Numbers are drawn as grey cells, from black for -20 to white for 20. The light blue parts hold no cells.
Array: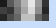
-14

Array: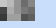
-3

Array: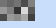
-6

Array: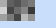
-11

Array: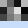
-19

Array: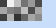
6

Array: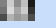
-12

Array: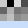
0

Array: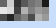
2
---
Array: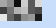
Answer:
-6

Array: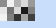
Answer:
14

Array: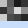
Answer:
-16

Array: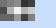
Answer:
-12

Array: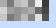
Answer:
17

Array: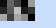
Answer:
-20
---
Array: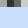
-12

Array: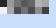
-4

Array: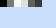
15

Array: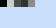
-8

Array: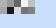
-4

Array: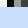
-18

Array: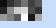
-2

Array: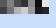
2
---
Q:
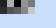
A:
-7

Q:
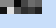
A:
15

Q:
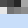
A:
-2

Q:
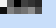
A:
0

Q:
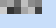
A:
-12

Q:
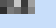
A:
-1
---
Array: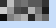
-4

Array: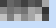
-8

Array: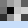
-9

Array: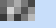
9

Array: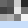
18

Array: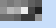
3

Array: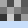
4

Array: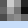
-4
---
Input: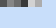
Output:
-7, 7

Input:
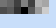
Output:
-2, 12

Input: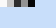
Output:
19, -19

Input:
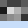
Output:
-4, -12

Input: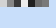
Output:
13, -1

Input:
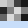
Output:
12, -16
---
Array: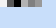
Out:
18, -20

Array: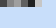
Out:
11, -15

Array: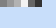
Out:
18, -12

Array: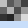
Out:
14, -14

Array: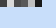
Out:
14, -16

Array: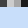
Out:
12, -16

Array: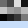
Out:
15, -19

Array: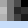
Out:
10, -20
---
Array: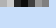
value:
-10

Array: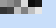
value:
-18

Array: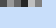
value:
10

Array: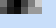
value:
0

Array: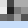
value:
17

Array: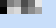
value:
-2

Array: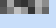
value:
-6

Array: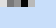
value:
9
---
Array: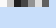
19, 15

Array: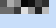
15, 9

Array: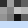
11, 9

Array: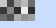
17, 11

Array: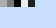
17, 7

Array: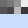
17, 9
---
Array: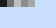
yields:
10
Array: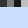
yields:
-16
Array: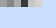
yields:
7
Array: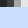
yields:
6
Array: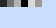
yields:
8
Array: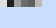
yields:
5
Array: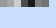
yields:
12
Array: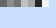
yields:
-2
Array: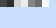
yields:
13
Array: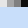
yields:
0
